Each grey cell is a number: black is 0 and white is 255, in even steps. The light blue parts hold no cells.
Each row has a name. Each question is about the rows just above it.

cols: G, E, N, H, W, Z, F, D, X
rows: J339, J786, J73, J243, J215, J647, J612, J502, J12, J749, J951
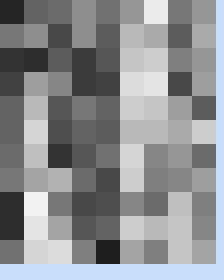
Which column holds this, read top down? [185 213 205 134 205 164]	Z
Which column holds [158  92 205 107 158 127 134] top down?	X
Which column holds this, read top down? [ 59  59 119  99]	H

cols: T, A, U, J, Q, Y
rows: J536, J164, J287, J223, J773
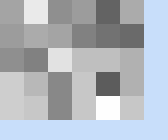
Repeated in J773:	[199]
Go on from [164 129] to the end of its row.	[114 106]
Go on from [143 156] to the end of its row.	[ 99 171]
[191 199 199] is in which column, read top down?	J
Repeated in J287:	[191]
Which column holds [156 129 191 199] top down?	J

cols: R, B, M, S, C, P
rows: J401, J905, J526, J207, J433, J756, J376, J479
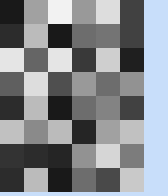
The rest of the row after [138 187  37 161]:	[193]
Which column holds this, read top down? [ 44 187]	B
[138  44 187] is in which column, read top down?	B
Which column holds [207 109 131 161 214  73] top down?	C

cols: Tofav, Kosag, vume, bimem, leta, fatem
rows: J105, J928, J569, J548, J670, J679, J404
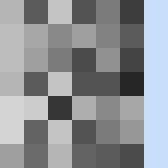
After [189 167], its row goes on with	[137 159 130  91]
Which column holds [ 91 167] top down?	Kosag
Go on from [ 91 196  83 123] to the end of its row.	[61]

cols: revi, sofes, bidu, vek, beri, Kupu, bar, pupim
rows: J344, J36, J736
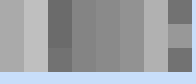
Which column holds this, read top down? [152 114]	pupim
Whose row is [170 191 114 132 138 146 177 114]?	J736
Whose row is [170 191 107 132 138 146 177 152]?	J36

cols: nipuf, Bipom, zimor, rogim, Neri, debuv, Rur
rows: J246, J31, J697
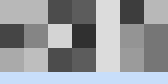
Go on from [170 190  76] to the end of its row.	[ 92 220 155 118]
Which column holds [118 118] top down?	Rur
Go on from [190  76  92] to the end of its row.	[220 155 118]
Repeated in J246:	[184]
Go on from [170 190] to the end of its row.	[ 76  92 220 155 118]
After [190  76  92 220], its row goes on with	[155 118]

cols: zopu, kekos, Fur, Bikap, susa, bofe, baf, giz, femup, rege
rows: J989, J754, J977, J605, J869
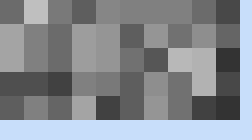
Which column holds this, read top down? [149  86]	baf
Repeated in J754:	[149]
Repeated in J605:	[79]
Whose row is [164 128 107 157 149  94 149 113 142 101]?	J754
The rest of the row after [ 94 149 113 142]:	[101]
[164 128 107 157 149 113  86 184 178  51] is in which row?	J977
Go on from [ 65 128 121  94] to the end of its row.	[142 113 178  72]

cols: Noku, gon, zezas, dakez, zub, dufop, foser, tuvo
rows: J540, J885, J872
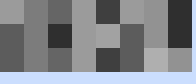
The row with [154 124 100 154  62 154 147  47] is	J540
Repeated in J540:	[154]
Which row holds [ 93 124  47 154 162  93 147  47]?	J885
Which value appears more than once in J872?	[93]

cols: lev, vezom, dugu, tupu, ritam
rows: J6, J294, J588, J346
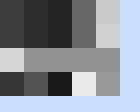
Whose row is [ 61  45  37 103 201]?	J6
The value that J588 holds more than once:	[147]
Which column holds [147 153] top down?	ritam

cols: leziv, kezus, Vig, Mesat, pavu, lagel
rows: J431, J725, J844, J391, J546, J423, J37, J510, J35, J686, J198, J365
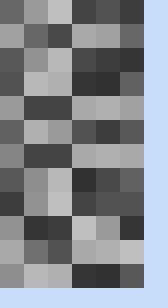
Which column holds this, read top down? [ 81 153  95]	leziv
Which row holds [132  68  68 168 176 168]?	J37
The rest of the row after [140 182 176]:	[54 47 89]
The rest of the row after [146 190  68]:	[81 81]
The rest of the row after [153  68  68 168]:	[176 161]
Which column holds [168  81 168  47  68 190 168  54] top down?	Mesat
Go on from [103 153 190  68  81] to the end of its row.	[61]

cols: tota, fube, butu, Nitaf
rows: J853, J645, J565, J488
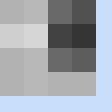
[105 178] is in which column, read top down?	butu
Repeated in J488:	[178]

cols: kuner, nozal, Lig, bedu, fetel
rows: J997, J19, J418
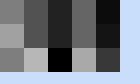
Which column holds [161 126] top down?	kuner
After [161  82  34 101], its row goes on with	[20]

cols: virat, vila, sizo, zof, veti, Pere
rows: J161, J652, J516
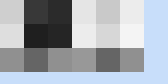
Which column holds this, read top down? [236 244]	Pere
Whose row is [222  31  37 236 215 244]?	J652

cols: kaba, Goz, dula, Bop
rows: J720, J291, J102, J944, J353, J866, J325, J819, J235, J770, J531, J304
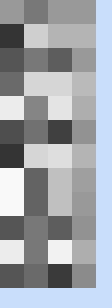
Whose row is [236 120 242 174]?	J531
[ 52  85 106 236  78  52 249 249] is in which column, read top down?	kaba
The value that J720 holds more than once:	[153]

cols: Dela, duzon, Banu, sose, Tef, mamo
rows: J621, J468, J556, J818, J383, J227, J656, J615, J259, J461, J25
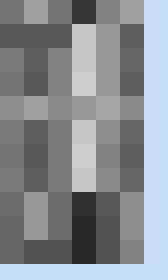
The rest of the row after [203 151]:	[95]
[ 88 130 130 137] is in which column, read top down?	Banu
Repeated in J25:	[82]
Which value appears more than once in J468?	[88]

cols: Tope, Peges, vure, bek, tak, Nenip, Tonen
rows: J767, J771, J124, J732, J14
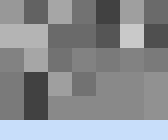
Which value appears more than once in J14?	[137]
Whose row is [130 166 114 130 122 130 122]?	J124
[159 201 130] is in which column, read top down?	Nenip
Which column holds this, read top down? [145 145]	Tonen
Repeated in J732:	[137]
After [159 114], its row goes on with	[137 137 145]
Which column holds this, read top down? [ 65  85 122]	tak

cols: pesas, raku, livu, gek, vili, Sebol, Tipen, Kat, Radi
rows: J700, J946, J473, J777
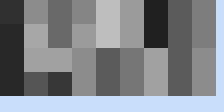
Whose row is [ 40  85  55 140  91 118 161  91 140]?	J777
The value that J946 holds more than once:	[155]
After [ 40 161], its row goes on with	[161 140  91 118 161  91 140]

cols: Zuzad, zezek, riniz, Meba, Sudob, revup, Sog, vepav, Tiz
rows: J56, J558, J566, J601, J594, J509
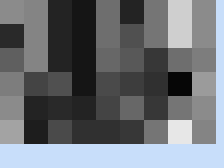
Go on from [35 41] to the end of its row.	[ 35  68 103  55 117 139]
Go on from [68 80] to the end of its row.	[ 21  74  61  48   6 155]
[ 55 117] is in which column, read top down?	Sog
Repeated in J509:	[48]
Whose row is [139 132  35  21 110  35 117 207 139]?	J56
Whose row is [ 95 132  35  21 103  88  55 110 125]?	J566
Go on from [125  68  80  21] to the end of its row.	[ 74  61  48   6 155]

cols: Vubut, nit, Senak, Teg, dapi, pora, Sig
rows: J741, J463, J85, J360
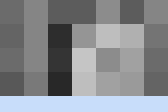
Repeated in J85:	[107]
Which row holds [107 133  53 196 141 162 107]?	J85
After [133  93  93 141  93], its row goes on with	[133]
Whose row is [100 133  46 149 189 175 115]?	J463
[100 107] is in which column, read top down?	Vubut

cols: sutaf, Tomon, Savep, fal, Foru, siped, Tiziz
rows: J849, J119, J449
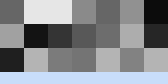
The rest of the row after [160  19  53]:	[ 87 110 174  38]
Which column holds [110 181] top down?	Foru
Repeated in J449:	[181]
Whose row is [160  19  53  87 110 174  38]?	J119
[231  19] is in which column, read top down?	Tomon
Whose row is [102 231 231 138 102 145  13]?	J849

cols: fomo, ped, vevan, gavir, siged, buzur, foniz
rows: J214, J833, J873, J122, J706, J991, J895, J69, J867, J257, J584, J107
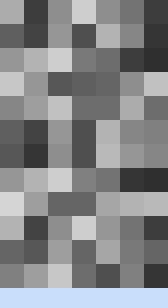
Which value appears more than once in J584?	[101]
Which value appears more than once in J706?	[109]
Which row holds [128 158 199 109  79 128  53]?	J107
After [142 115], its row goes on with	[61]
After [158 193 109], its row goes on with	[109 172 109]
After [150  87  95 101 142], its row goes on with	[193]

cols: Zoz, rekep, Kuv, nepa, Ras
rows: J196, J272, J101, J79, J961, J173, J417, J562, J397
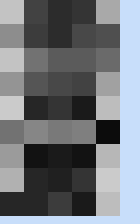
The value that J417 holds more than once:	[18]
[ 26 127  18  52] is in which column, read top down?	nepa
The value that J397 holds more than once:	[38]
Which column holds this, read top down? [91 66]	nepa

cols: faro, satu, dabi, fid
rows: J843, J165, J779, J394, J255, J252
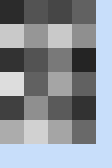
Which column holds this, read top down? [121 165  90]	dabi
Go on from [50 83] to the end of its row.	[121  36]
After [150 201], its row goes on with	[143]

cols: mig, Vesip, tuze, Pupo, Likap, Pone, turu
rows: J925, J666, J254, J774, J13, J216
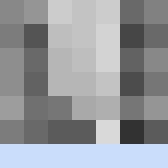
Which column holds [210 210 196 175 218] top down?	Likap
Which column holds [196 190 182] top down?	Pupo
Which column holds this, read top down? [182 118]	tuze
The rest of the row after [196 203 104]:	[130]
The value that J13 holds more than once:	[118]
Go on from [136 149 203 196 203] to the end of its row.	[104 130]
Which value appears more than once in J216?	[91]

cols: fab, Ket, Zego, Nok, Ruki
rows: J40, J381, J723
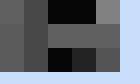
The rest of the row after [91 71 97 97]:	[97]
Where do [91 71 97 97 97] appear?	J381
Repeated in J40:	[5]
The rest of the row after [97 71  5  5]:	[130]
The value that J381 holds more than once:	[97]
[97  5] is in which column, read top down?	Zego
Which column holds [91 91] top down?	fab

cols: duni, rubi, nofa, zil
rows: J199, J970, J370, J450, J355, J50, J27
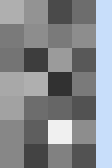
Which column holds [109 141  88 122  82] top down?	zil
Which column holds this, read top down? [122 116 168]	duni
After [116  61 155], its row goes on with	[88]
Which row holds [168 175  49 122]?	J450
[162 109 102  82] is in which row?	J355
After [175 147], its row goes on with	[ 74 109]

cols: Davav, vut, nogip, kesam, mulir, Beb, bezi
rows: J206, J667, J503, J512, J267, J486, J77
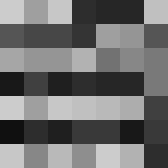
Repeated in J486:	[57]
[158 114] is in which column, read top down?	mulir

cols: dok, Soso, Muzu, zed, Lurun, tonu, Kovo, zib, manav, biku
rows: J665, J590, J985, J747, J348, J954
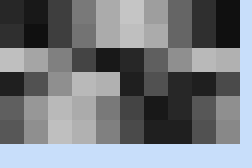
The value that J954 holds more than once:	[31]
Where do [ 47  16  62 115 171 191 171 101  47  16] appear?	J590
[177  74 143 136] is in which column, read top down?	biku

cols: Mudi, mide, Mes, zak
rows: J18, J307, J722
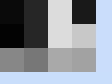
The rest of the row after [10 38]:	[220  25]
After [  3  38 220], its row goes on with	[200]

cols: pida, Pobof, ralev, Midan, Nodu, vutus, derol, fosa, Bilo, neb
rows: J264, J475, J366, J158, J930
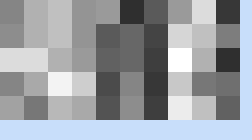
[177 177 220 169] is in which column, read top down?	Pobof
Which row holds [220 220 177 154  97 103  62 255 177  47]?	J366
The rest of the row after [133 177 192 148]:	[154  47  90 154 220  55]
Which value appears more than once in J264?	[154]

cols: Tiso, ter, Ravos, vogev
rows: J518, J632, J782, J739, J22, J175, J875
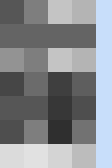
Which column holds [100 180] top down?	vogev
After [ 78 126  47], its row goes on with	[114]
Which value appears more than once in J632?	[100]

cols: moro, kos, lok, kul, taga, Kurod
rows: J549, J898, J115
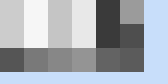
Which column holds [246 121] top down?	kos
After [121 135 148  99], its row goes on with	[91]

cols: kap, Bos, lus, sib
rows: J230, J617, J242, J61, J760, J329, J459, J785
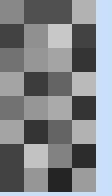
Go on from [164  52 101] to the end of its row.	[178]
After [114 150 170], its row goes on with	[52]
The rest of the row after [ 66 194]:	[129  45]
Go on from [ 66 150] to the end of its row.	[ 37 156]
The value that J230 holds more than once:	[81]

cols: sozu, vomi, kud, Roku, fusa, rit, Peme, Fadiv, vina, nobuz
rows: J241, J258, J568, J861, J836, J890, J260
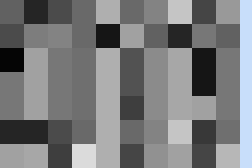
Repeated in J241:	[105]
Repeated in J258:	[97]

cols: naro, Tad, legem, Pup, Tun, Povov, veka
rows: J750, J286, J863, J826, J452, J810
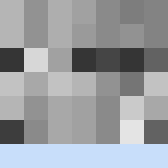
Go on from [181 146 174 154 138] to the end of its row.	[146 131]
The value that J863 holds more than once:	[53]
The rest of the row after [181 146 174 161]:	[138 125 131]
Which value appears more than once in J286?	[146]
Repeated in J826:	[194]
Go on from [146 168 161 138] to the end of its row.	[202 168]

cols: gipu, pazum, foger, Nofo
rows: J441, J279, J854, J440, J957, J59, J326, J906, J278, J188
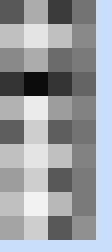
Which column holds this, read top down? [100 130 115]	Nofo
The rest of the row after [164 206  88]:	[144]
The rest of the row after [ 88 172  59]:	[115]
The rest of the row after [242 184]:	[122]
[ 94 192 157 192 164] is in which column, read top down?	gipu

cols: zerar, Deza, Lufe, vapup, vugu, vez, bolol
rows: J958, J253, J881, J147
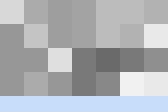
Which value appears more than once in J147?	[150]
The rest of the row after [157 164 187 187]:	[179]
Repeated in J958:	[187]

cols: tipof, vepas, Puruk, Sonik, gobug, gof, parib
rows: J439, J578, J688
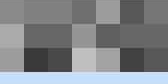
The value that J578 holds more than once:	[103]
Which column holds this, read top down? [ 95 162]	gobug
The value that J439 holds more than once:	[129]
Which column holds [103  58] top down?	vepas

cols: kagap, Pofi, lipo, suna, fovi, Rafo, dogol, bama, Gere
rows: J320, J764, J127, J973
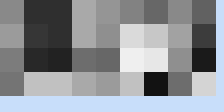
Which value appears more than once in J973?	[193]
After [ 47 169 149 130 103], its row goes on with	[137  97]
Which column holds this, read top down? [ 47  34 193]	lipo
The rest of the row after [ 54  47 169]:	[143 218 199 162  60]
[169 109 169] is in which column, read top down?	suna
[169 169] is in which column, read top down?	suna

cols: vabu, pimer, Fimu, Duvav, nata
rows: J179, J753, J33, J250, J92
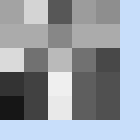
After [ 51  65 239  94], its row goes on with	[80]
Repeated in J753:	[171]
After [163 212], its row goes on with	[ 87 156 142]

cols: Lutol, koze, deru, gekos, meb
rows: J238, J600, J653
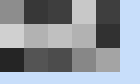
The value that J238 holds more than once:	[62]
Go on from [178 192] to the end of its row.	[178  49]
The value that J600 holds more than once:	[178]

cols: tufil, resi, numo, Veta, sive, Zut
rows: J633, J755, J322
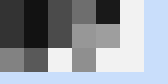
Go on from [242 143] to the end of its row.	[242 242]
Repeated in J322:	[242]
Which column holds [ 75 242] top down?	numo

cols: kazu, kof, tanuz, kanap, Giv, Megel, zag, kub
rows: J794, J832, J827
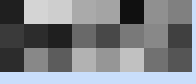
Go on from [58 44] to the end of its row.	[ 31 105  72 121 136  64]
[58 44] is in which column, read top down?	kazu

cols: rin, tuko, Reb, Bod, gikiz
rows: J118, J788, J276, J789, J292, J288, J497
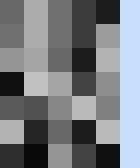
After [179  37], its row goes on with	[104  29 186]
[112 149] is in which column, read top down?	rin
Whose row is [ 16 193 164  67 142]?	J789
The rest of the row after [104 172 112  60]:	[29]

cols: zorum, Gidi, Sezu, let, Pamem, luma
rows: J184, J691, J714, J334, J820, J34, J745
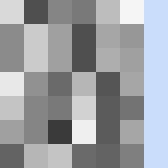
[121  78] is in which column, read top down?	let
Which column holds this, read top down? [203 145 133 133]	Gidi
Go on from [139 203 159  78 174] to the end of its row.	[159]

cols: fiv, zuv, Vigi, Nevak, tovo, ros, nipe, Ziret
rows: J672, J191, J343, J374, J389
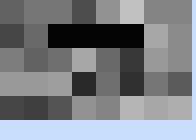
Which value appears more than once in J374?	[152]
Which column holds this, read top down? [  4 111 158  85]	Vigi
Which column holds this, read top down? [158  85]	Vigi
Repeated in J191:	[4]

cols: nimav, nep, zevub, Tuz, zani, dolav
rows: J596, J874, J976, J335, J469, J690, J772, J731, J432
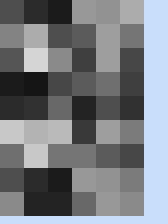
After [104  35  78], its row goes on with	[49]
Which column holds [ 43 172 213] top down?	nep
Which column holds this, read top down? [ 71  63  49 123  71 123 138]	dolav

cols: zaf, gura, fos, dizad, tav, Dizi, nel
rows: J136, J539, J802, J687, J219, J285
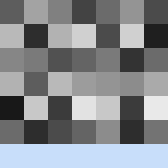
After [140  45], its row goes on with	[115]
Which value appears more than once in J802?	[122]

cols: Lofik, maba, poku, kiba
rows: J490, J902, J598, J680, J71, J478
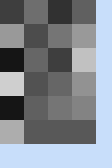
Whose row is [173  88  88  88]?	J478
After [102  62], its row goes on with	[193]
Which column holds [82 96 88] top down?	maba
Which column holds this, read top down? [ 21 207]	Lofik
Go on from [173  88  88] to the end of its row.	[88]
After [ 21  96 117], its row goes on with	[131]
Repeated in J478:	[88]

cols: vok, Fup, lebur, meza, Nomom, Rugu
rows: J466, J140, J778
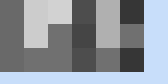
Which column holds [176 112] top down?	Nomom
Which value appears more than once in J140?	[112]
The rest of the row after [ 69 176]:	[112]
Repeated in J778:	[112]
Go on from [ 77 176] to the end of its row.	[54]

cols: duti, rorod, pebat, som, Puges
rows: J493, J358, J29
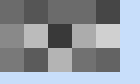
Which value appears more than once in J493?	[107]
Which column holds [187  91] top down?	rorod

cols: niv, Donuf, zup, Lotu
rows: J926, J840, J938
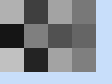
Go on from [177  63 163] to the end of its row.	[120]
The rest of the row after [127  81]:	[101]

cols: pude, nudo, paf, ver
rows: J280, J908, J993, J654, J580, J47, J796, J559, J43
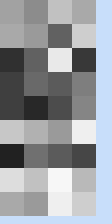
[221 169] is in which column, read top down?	pude
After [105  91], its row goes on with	[126]
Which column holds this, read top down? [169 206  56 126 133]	ver

